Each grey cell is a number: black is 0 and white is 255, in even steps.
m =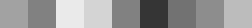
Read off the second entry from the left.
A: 129
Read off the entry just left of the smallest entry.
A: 129
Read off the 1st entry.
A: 162

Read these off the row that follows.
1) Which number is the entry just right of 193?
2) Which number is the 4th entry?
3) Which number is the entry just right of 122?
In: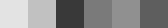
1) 57
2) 122
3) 144

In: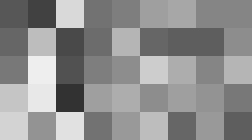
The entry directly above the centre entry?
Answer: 181
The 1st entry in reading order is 87
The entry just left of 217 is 65
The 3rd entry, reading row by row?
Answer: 217
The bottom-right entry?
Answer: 94
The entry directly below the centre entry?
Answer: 173
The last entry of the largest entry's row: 181
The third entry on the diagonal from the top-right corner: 173
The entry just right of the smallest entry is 159
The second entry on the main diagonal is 189
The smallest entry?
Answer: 50
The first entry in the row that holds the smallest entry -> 197
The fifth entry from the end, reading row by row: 153

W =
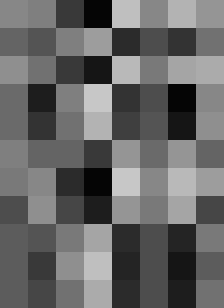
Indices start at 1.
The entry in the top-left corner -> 135
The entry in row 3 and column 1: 143
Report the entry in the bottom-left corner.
92
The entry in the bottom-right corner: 113
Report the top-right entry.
149
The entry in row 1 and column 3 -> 57
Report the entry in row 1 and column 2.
127
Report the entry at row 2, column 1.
100
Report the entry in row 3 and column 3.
57
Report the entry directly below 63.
149

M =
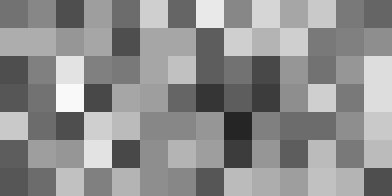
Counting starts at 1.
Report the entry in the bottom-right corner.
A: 78
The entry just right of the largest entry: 72
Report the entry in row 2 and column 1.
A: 173
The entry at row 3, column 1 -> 78
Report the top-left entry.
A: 114
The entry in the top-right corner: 101
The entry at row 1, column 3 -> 78
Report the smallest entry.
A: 37
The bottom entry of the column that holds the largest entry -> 193
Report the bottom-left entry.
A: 86
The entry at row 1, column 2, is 135
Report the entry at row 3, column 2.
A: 128
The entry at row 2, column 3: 150
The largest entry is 249

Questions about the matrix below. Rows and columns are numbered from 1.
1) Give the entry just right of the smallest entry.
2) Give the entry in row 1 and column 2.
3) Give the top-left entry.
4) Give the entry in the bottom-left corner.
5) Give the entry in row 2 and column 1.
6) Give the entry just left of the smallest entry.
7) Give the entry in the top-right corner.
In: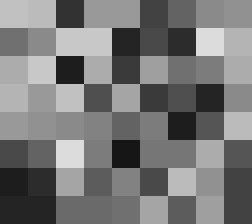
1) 118
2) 187
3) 193
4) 36
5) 112
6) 124
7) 145

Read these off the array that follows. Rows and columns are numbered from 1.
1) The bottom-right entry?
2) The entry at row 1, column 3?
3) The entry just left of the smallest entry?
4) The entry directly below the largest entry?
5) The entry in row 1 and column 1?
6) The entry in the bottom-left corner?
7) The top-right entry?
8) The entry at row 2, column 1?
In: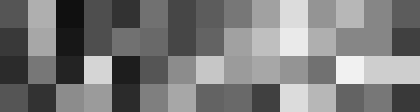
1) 57
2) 16
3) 175
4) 99
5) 85
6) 85
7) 92
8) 57

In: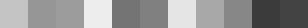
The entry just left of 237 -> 156
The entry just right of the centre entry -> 229

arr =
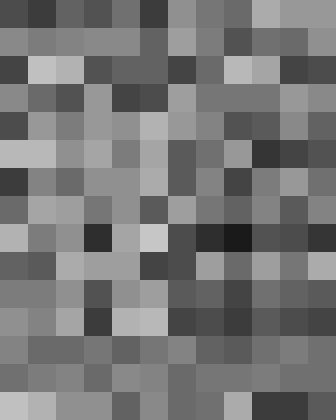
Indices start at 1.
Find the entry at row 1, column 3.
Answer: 98
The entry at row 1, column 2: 60
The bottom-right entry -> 90
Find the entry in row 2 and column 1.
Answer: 137
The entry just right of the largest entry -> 76
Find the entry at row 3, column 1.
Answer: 68
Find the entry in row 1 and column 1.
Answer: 76
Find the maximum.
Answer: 198
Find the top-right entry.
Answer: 152
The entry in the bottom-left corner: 192
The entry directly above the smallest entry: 98
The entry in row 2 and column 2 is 124
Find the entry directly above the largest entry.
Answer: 90
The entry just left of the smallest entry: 46
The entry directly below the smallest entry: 106

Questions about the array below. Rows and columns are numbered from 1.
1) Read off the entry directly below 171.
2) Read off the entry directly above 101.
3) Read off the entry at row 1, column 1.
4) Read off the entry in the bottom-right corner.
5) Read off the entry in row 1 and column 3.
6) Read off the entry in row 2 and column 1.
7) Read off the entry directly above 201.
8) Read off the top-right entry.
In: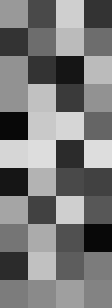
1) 193
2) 146
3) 153
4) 131
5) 207
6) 51
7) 193
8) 51

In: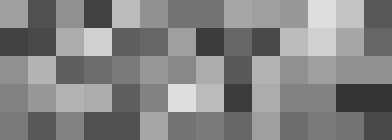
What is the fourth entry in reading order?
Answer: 66
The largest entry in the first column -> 159
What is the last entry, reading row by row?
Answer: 73
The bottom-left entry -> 122
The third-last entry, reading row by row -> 122
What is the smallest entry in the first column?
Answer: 66
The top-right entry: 88
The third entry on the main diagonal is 95
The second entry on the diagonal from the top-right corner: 166
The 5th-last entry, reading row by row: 159
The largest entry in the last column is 144
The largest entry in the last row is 166
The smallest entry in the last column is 52
